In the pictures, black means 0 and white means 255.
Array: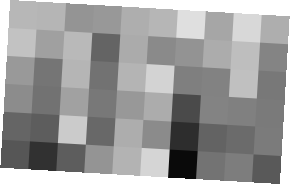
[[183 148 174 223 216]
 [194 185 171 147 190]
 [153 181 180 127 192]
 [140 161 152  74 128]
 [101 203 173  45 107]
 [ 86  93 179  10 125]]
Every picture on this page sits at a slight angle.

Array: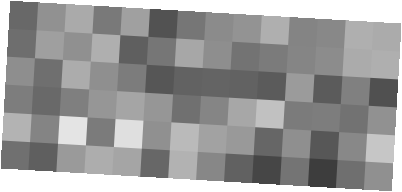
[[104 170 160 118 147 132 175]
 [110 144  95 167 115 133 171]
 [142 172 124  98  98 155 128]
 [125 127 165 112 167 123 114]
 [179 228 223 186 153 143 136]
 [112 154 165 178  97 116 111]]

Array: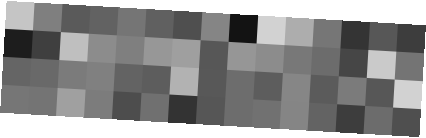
[[197  90 117  79  19 173  52  61]
 [ 29 191 127 159 150 120  70 116]
 [101 123  99 178 109 134 123 210]
 [118 160  77  51 109 133  61  79]]

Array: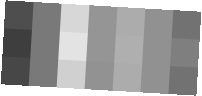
[[ 78 215 172 114]
 [ 62 227 175 127]
 [ 71 208 172 114]]

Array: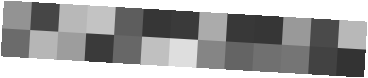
[[147 184  93  58  56 153 184]
 [107 157 103 222 100 117  51]]

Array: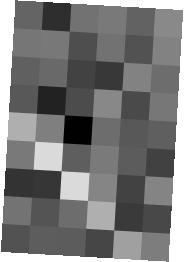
[[100 114  98]
 [118  78  82]
 [ 96  66 130]
 [ 88  76  74]
 [175   1  88]
 [121  94  92]
 [ 51 218  66]
 [115 109  58]
 [ 82  92 160]]

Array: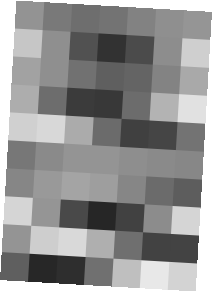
[[147 110 130 149]
 [198  81  75 207]
 [162 113 100 169]
 [173  59 108 225]
 [208 171  64 115]
 [119 148 142 135]
 [134 164 134  93]
 [213  73  65 213]
 [148 217 111  67]
 [ 95  46 191 211]]

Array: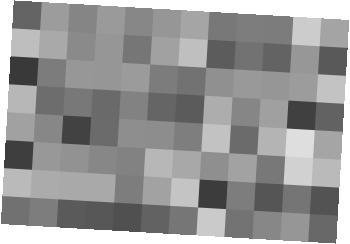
[[100 133 135 165 125 204]
 [190 138 118 191 114 151]
 [ 57 151 155 114 153 156]
 [183 120 130  91 134  64]
 [161  66 142 126 107 222]
 [ 62 146 130 168 162 209]
 [186 169 125 196 125 117]
 [113  90  80 118 115 150]]
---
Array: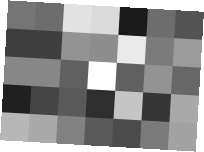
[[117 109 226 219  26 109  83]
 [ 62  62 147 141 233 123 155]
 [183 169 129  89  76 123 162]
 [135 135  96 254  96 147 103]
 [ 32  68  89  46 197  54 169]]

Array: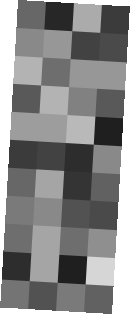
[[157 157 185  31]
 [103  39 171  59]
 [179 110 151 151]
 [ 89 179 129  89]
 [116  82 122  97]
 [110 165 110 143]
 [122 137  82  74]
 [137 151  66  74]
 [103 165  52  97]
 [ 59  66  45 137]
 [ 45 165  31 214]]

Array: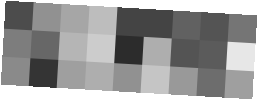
[[125 103 181 204  44 174  84  91 231]
 [ 76 145 166 189  68  68  97  84 117]
 [138  52 159 174 145 197 153 109 159]]

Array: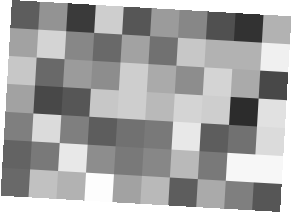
[[ 99 121 232 141 121 135 185 121 247 247]
 [105 193 178 253 162 185  93 170 127  86]
 [199 105 155 141 206 170 141 212 170  72]
 [162 212 135 105 162 113 199 178 178 240]
 [127 219 127  93 113 121 232  93 113 219]
 [162  72  86 199 206 185 212 206  44 225]
 [ 93 147  58 206  86 155 135  80  50 178]]

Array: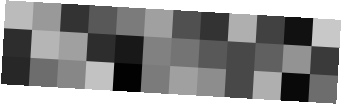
[[ 45 181 160  45  24 129 116  88  72  96 147  58]
 [ 39 109 135 194   2 123 160 141  72 175   9 109]
 [187 153  51  88 123 160  80  51 175  65  17 200]]

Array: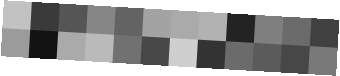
[[155  19 170 186 113  71 207  51 107  91  71 121]
 [194  58  85 134  99 163 170 178  35 127 107  65]]

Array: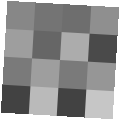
[[158 102 172  74]
 [122 158 122 150]
 [135 116 110 143]
 [ 66 186  66 198]]
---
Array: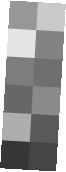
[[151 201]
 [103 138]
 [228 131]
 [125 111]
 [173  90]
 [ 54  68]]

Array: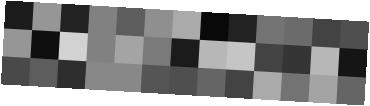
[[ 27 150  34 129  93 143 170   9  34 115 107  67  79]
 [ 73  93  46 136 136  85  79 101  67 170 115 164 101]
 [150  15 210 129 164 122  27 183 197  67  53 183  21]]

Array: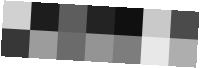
[[ 55 156 107 148 125 232 174]
 [209  29  93  35  16 201  75]]

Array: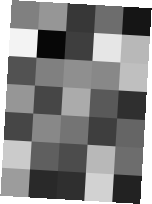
[[128 150  55 109  21]
 [ 70 136 116  62 101]
 [ 82 128 143 136 191]
 [203  95  76 184 109]
 [150  70 171  89  47]
 [156  41  47 210  34]
 [243   7  62 230 184]]

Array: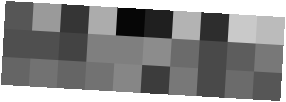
[[ 86 154  53 172   6  31 179  45 201 187]
 [101 114 101 114 134  60 120  73 107  86]
 [ 79  79  67 127 127 140 107  73  93 120]]

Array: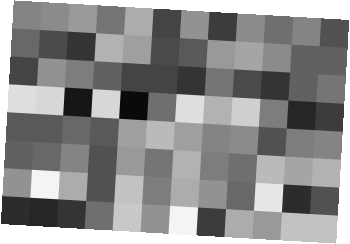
[[146 244 172  81 194 125 172 146 104 230  44  81]
 [222 215  22 215  10 111 222 178 207 125  38  60]
 [ 68 146 125  97  68  68  52 117  74  52  97 117]
 [132 139 153 117 172  68 146  60 139 111 132  81]
 [ 97 104 132  81 153 117 178 125 111 186 165 178]
 [ 89  89 104  89 159 186 159 132 139  81 125 132]
 [104  74  52 178 159  74  89 153 165 139  97  97]
 [ 44  38  52 111 200 146 244  60 172 153 194 194]]

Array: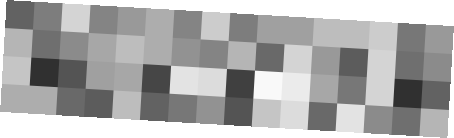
[[173 173 105  92 189  98 119 146  84 197 220 105 227 139 111 181]
 [ 98 125 212 132 153 173 132 204 125 160 160 189 189 204 119 153]
 [181 111 139 167 189 173 146 132 181 105 212 153  92 212 111 139]
 [197  48  84 160 167  70 227 220  64 249 235 167 119 212  48  98]]

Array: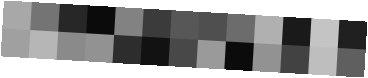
[[160 182 138 146  45  18  72 154  11 146  66 190  95]
 [168 116  39  11 130  59  87  79 108 176  26 196  32]]

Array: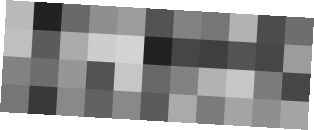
[[130 110 150  83 198 104 130 178 198 124  70]
 [191  91 170 205 211  34  70  63  83  70 156]
 [118  56 137  98 137  91 170 124 164 143 164]
 [185  34 104 143 156  83 130 118 178  76 110]]
